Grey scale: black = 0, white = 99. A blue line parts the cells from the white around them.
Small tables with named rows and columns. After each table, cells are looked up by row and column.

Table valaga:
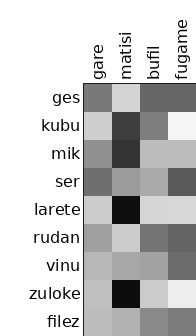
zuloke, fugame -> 92
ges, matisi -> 82
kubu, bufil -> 49
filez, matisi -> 69
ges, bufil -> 40
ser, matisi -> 60
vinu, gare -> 71
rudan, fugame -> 39
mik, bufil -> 73
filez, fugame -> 48
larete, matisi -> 6
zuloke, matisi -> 5
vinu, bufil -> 63
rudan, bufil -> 45
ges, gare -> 47
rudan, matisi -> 79
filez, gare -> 73

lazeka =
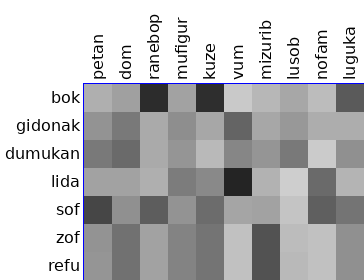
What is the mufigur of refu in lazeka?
51
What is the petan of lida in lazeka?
63
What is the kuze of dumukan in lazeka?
72
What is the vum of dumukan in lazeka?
52
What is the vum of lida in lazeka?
14
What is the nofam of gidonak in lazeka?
67
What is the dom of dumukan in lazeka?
41
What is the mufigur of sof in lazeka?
57
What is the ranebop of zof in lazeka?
63

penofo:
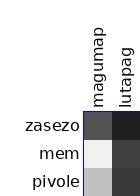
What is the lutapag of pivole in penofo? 22
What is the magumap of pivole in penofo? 75
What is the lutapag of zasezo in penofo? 12
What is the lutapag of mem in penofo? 25
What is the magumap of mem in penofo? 93
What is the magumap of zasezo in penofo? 32
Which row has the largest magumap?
mem

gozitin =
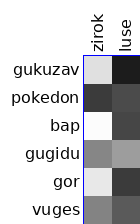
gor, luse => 23
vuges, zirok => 51
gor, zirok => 90
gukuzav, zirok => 87
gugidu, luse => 61
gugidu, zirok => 52
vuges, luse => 35
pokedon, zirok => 23
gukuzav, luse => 11
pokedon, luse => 29
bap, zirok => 98
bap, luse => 27

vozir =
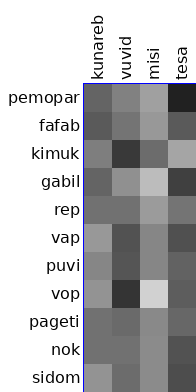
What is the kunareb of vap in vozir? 59
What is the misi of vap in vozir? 52
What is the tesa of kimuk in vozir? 64
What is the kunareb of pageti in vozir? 44
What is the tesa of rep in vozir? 45
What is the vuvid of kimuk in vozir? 22
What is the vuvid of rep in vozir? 44
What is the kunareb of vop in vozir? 57
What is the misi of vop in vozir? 81
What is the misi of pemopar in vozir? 62
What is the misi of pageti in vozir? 53
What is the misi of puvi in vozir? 52
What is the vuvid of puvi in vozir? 33
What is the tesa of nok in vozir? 32
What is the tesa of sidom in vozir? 30
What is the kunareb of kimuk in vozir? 49
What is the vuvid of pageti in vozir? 41
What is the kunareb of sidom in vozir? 57
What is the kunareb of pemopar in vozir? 39

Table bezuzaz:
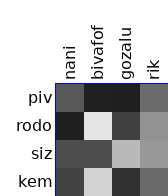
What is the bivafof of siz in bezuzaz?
30
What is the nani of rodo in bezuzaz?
12
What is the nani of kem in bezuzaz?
26
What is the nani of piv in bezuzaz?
34
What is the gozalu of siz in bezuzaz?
72
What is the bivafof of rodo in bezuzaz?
89
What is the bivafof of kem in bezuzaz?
82
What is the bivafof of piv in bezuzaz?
13
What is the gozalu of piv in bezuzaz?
12
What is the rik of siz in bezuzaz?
59
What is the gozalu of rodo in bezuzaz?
25
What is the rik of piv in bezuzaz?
42
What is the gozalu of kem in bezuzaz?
19
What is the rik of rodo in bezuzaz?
57
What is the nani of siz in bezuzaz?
30
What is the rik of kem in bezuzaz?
41
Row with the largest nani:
piv

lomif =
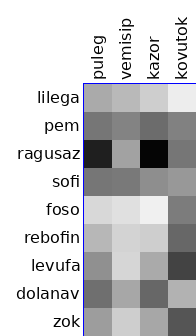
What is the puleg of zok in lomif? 61
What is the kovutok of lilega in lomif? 92
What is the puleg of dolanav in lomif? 43
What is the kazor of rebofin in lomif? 80
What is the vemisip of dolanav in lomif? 65
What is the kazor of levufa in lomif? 66
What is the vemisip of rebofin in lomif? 82
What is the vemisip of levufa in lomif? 83
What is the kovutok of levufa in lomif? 26
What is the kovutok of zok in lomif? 33
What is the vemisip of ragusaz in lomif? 63
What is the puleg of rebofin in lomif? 71
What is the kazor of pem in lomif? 42
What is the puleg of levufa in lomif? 56

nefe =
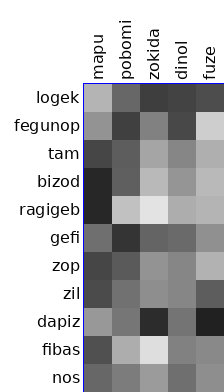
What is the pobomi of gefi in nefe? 20
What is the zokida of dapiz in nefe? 17
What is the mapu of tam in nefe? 27
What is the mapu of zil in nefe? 29
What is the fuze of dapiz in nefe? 13
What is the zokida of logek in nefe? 24
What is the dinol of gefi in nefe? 41
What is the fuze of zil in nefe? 36
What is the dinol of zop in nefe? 52
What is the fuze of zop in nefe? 69
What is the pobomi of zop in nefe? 35
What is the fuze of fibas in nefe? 53
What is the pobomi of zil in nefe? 44
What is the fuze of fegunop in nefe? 80
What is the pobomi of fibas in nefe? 67
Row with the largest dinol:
ragigeb

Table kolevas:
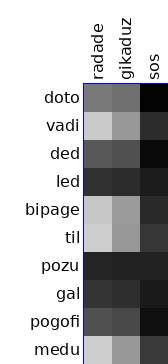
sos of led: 11
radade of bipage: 77
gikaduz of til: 59
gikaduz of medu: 59
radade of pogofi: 31
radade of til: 80
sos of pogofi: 6
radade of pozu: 14
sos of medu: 22
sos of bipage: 16

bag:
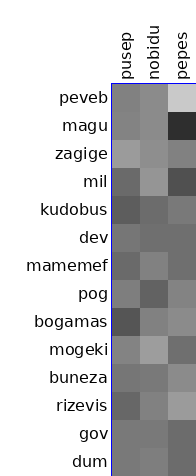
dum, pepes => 42
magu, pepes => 18
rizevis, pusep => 40
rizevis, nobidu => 50
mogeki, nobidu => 61
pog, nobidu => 38
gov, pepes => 42
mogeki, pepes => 43
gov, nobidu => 47
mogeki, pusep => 51
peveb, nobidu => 54
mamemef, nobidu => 50
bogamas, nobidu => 50
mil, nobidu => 58
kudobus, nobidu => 42
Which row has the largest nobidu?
mogeki

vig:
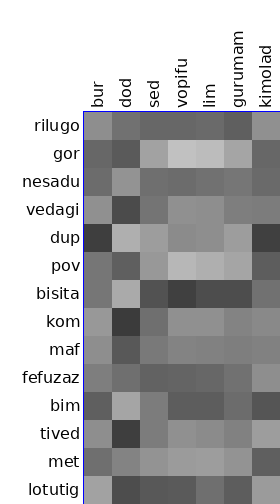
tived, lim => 54
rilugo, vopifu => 40
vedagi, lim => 55
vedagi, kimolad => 48
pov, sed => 59
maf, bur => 55
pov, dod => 37
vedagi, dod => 29
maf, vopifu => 51
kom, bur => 59
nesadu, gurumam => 46
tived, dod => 24
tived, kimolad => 61
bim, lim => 36
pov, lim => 68
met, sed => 57
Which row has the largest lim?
gor

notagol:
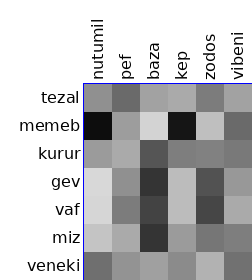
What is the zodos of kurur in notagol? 50
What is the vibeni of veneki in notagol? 44
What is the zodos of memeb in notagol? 74
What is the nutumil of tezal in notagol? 56
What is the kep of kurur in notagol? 49
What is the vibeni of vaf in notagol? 66
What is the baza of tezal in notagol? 63
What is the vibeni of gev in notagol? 59
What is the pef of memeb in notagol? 61
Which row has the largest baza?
memeb

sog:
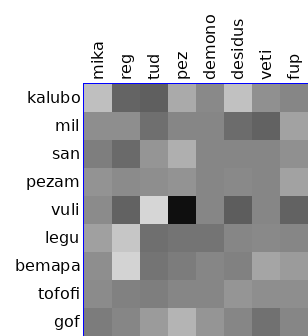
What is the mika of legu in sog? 62
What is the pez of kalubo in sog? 66
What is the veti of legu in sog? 53
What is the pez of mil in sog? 52
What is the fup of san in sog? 56
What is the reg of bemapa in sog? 82
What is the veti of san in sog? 52
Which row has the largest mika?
kalubo

